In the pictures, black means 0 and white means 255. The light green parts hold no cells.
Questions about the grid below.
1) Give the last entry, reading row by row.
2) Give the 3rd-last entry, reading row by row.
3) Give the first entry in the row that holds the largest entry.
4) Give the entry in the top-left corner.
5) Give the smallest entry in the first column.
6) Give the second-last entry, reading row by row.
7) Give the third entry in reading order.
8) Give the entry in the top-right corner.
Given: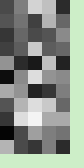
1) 43
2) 54
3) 54
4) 74
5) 4
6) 126
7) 211
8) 43
